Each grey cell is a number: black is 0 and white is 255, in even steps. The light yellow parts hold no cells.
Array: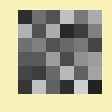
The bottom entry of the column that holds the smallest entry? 33
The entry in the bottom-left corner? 54
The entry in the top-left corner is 46
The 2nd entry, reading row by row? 112
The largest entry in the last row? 207
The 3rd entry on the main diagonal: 82
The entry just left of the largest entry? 46
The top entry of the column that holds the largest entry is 120
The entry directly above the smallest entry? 164
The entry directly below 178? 112
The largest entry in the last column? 171

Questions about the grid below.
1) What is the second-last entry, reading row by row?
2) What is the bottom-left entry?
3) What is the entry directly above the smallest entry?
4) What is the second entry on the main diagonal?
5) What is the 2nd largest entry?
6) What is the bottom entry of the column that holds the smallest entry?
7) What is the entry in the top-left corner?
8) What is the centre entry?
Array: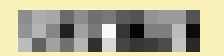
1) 195
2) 188
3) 83
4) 180
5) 215
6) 54
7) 141
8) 249

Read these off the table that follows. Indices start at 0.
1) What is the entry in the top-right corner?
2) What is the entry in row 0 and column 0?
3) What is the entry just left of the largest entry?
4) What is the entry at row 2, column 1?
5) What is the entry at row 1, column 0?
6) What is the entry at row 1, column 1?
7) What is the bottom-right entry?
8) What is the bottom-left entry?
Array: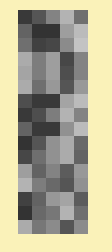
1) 111
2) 57
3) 139
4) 65
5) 99
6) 51
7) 139
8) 171
